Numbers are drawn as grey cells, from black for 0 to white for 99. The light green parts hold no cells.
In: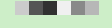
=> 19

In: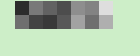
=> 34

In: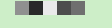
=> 16

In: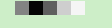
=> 2

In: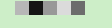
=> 8

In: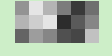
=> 52

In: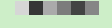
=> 66

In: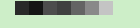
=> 25

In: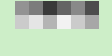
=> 70
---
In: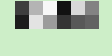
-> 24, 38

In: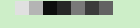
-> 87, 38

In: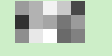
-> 60, 50

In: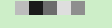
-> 73, 55

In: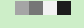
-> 64, 11

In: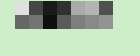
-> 87, 57

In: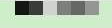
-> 8, 58
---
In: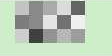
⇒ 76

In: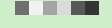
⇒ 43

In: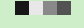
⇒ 9

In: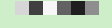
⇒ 83

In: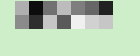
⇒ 68

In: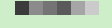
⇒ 23

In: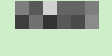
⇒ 49

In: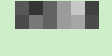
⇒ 34

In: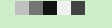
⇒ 75
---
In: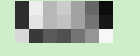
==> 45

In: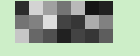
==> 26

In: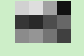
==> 58

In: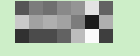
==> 73

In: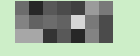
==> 15

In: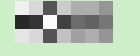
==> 62

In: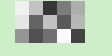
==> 44

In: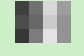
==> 48

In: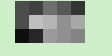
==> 60

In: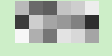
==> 88
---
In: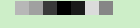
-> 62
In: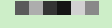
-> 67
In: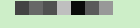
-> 40
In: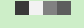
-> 94
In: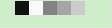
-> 97
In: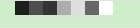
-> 30
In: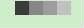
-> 52
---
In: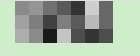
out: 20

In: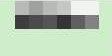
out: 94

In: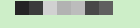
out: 73

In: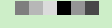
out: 58

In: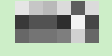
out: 36

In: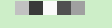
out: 62

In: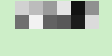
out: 7

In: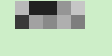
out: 77

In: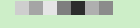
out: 17

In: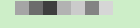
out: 79
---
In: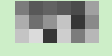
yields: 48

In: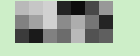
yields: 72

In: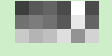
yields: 24

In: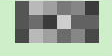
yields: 33

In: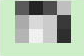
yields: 35

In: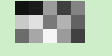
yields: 7

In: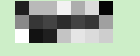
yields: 12

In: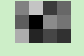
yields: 50
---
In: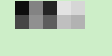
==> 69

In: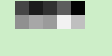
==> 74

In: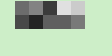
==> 47

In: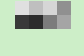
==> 64

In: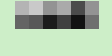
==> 43

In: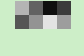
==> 61
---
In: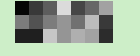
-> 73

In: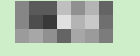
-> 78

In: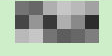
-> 53

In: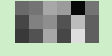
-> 73

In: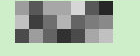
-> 48

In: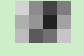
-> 13

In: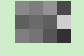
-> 37

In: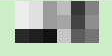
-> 26
